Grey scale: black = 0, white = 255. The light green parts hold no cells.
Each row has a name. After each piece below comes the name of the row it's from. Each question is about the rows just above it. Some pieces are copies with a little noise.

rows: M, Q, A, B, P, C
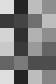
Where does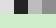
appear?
M
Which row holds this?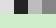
C
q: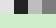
C
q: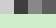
B
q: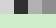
A

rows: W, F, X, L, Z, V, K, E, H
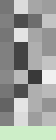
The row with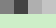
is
Z
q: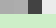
V
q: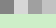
H

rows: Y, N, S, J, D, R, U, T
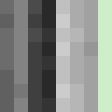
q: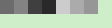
J
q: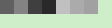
R
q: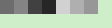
J
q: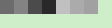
Y
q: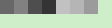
S
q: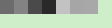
Y

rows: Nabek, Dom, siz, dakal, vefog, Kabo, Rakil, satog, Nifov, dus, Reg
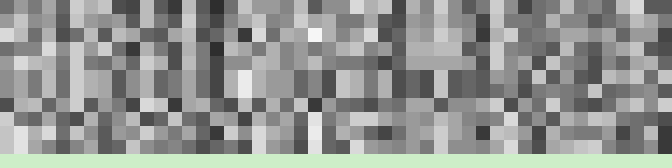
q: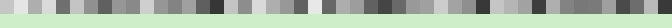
dus
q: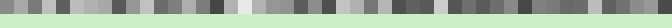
Rakil
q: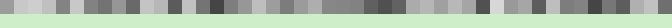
vefog

